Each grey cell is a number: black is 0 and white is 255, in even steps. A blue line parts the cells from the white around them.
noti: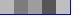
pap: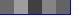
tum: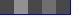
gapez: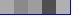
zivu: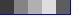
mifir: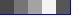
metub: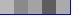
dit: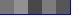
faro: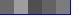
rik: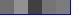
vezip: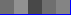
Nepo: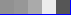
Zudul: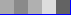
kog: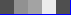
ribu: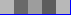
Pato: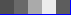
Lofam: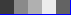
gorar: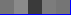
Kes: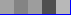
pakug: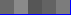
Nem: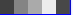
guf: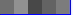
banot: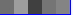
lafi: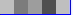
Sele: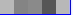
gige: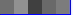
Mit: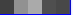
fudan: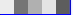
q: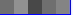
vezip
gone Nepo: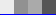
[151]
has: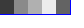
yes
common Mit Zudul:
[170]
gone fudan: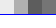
[228]

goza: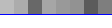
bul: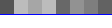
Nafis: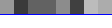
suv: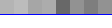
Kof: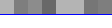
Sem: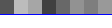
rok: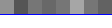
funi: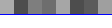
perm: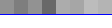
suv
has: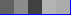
no
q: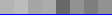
suv
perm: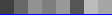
Sem
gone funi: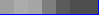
[110]
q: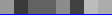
Nafis

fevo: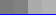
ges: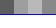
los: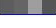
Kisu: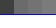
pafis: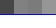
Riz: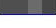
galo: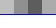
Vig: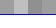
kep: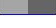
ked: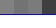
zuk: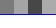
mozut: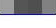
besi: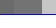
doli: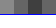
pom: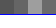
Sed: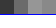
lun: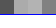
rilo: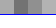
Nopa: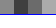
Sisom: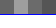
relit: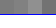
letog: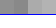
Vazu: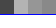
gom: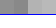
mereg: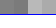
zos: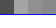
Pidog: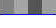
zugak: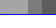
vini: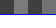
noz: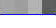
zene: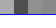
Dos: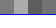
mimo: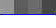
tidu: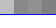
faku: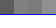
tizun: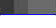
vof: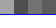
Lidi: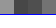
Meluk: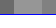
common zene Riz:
[79]
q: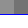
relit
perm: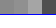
zos
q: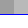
ges

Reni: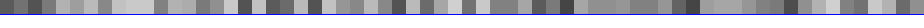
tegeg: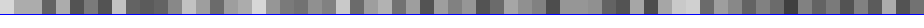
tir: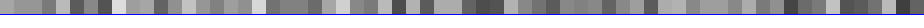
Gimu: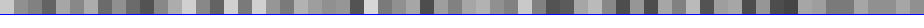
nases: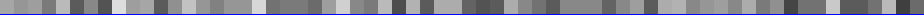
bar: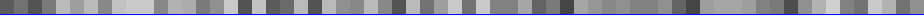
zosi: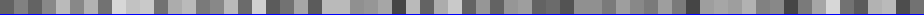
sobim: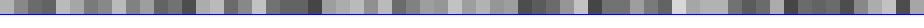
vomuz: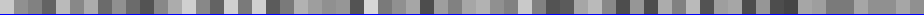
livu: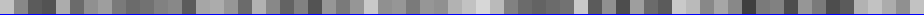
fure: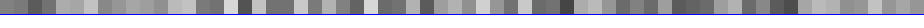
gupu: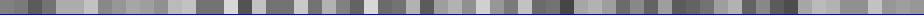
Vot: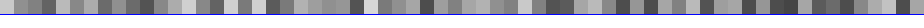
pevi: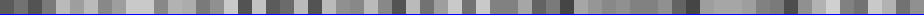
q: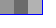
livu
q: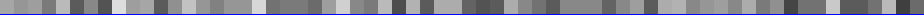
nases

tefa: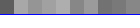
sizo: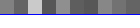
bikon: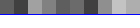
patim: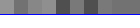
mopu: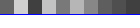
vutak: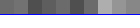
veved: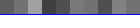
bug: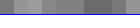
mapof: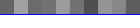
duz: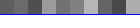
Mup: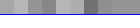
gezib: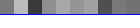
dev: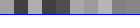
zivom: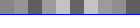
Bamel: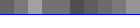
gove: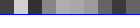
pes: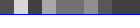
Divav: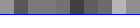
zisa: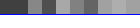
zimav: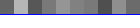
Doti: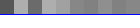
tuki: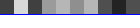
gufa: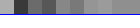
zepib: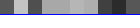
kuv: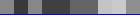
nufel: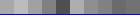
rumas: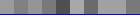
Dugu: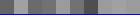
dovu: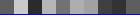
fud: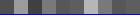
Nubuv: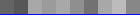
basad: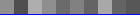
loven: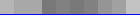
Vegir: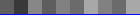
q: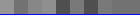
patim
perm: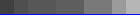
fud
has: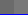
yes
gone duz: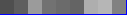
[72]
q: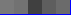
Divav

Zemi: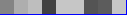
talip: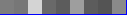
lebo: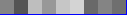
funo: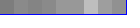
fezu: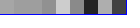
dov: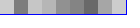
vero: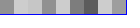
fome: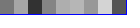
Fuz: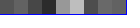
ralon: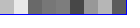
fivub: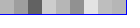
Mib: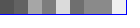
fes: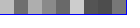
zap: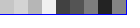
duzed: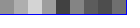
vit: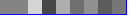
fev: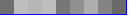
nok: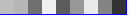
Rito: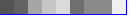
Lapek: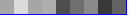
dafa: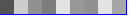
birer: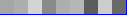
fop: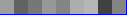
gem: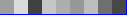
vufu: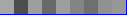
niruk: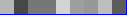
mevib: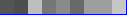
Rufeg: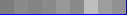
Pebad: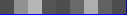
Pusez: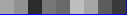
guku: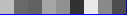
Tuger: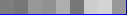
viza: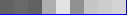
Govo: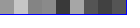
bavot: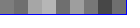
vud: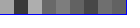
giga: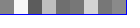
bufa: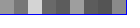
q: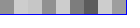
vero
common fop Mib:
[98]

